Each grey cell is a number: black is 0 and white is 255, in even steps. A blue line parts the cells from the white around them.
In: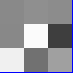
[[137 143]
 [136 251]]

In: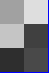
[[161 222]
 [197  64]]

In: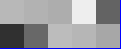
[[184 178]
 [ 48 104]]

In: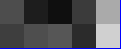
[[77 29]
 [62 78]]

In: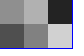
[[143 177]
 [ 79 129]]

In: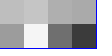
[[190 197]
 [156 245]]

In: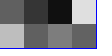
[[ 96  53]
 [190  96]]
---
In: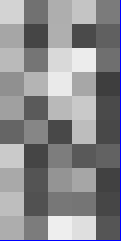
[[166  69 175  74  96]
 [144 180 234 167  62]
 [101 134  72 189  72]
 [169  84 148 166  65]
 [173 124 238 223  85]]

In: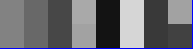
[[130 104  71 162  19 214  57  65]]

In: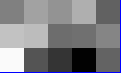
[[194 188 109 112 133]]

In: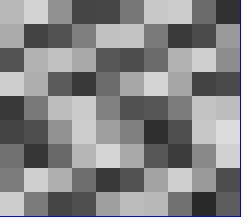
[[171  67  82 127 193 195 122  58  75 154]
 [206 174  91  57 108 167 212 166  67  74]
 [ 68  78 146 205 159 128  47  79 199 220]
 [124 207 175 110  57  82 163 207 154  77]]

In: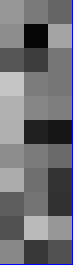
[[140   6 164]
 [197 124 118]
 [176  32  22]
 [172 110  51]
 [ 80 186 151]]

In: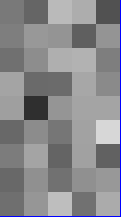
[[126 152 148  95 148]
 [164 106 107 167 138]
 [104 140 118 162 215]
 [104 144 113 144 152]]

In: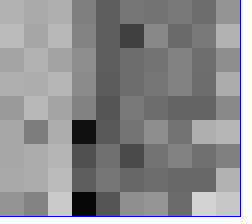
[[186 166 183 131  94  63 135 106 121 177]
 [175 173 182 139  92 109 118 130 108 172]
 [167 125 173  16  89 116 141 115 174 182]
 [168 171 186  93 118 102 109 104 104 177]]

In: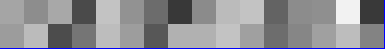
[[156 187  76 117 189 157  87 177 177 195 160 109 134 160 189 131]]

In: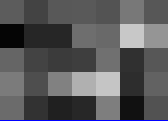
[[  5  38  38 110 105 200 149]
 [123  78 129 176 197  45  98]]
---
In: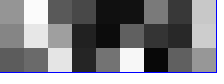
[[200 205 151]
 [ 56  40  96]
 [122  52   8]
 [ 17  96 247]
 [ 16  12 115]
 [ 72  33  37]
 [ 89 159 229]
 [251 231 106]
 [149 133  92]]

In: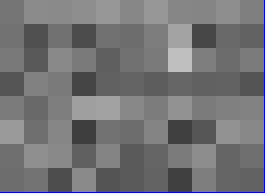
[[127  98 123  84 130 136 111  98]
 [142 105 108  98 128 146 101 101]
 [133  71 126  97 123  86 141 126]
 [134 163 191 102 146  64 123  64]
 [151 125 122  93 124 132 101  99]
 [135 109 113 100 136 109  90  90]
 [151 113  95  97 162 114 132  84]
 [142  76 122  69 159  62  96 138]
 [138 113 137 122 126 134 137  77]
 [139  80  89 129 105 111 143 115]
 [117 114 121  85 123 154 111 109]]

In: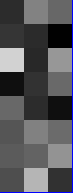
[[103   1 151 105  15 107 147  49]
 [130  43  40  50  44 129  99 181]
 [ 44  53 210  15 104  85  91  78]]

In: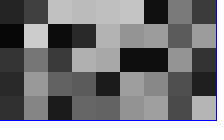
[[ 59 156  50  31 181]
 [122  90 148  79  74]
 [ 16 156  14 136 159]
 [195 148  14 158 147]
 [190 179 168  27  99]
 [187  40 175  91 102]
 [193  12  58  98  27]
 [ 64 204 118 153 133]
 [ 35   7  52  41  48]]

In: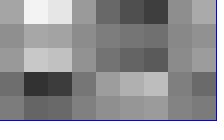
[[170 145 156 106 123]
 [142 136 139 127 131]
 [ 62 112  90 189 155]
 [ 79 117 100 176 150]
 [104 125 115 157 143]
 [154 140 146 118 128]
 [230 163 193  60 105]
 [243 167 200  50 101]
 [165 143 153 110 124]]

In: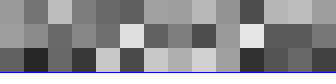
[[157 120  65]
 [189  89 103]
 [182  89  85]
 [ 77 230  50]
 [147 155 160]
 [184  77 209]
 [158 127 175]
 [162  97 200]
 [ 94 223  74]
 [106 111 199]
 [124 135  56]
 [189 105 104]
 [116 138  39]
 [154 158  96]]
